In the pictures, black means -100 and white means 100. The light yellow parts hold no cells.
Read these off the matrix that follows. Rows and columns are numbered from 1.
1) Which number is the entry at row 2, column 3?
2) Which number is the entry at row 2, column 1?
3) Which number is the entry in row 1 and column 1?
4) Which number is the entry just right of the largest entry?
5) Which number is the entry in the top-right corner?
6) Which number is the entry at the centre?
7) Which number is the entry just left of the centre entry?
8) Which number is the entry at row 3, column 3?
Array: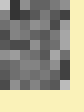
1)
-49
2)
3
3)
55
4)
-59
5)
12
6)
12
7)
-41
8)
-13

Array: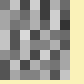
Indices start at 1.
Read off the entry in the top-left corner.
-8
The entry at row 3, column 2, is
-8
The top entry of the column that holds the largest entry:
-44
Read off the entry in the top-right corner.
-16
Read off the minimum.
-60
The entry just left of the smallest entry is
62
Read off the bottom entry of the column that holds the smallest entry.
54
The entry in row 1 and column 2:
54
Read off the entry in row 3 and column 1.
30
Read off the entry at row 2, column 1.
30
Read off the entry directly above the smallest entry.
-34
